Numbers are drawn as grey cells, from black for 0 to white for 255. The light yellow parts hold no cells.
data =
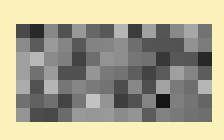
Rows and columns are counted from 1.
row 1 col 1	73
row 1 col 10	160
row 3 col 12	87
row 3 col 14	40
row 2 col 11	83
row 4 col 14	92
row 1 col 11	85
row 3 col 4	127
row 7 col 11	129
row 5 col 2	81
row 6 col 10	132
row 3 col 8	141
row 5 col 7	115
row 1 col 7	88
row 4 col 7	121
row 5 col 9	135
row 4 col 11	90
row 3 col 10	113
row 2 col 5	88
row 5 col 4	118
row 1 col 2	41
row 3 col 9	118
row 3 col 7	147
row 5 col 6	122
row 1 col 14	114
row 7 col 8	139
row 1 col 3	136

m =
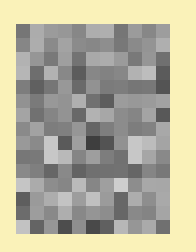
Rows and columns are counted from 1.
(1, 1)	118
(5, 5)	106
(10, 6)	158
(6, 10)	155
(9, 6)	62
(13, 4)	195
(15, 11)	112
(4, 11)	91
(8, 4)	128
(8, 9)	125
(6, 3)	152
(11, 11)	120
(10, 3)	199
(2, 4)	163
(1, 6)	173
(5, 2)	96
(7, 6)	178
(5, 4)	152
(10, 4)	185
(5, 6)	146
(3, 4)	159
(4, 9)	178
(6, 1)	146
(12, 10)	168
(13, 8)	103
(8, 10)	130
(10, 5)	133
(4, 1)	182
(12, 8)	206
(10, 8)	113
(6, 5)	175
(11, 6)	112

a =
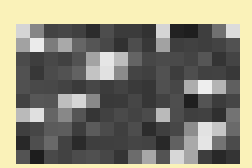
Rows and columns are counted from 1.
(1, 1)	213
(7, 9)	67
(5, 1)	80
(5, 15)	180
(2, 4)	169
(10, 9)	108
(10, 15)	40
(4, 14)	65
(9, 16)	75
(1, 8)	59
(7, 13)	63
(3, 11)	75
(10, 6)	80
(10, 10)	168
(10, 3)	73
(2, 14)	62
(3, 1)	75
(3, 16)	68
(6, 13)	31
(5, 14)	238
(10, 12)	215
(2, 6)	85
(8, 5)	61
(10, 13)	166
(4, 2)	55
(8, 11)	63
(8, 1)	63
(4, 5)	98
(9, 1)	40
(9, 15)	116
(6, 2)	87
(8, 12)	71
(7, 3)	101
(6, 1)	66

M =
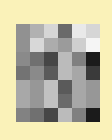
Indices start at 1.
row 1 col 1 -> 145
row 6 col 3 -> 193
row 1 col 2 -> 177
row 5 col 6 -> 151
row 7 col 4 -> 187
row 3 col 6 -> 27
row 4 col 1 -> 115
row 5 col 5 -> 167
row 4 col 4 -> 187
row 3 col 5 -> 128
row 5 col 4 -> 90
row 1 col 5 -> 233
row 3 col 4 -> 187

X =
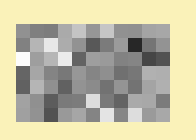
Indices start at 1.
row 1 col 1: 145
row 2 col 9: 39
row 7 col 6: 132
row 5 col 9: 115
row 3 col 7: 154
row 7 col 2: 146
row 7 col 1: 160
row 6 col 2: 144
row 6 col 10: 168
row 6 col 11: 123
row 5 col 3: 144
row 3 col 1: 253
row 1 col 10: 164
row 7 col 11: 168
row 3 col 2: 158
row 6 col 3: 92
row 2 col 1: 129
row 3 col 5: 99
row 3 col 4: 235
